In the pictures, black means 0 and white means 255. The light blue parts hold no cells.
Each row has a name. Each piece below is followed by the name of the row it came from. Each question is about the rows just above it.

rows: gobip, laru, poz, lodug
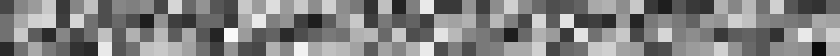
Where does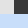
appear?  laru
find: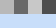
poz
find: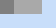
lodug
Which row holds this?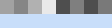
lodug
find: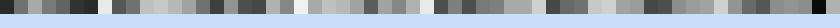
lodug

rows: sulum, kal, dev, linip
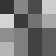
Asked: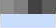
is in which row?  dev
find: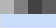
linip
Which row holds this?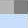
linip
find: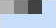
linip

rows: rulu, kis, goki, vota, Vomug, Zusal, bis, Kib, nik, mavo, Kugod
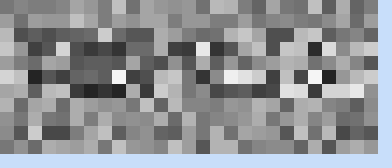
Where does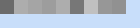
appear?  Kugod
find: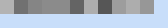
Kugod
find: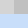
Zusal
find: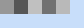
mavo
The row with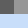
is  Vomug

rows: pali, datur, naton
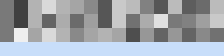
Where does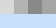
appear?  naton
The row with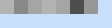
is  naton
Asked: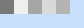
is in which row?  naton

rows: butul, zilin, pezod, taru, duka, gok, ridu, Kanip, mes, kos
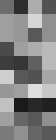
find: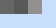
mes
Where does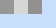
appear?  zilin
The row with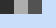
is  butul
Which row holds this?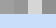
zilin
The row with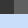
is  duka

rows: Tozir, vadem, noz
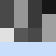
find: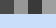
vadem
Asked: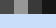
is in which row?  Tozir
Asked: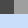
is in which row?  noz
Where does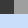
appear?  vadem

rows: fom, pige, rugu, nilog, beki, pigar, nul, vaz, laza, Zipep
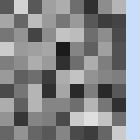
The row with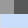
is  pige
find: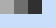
fom
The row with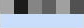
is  nilog
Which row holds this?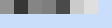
laza

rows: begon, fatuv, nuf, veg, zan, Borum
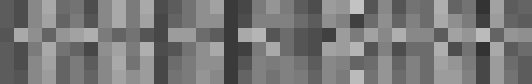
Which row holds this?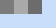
veg
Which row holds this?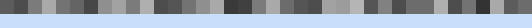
veg
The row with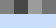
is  Borum
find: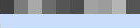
veg

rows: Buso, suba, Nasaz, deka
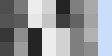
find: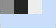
Nasaz
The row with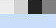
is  Buso
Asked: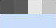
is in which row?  suba
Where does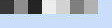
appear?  Nasaz
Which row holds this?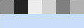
Nasaz
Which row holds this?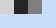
Buso
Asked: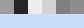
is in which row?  deka

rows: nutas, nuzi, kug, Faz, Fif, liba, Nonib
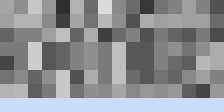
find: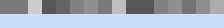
Faz
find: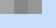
Nonib
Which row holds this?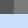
kug

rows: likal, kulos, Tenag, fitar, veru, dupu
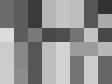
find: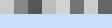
veru
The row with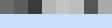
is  kulos
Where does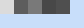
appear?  Tenag
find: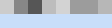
fitar
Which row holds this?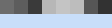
likal
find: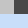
Tenag

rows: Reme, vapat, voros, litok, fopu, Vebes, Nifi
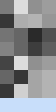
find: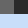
voros
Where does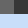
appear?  Vebes
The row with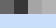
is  Vebes
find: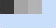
Vebes
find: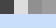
fopu
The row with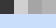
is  Nifi
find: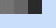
voros

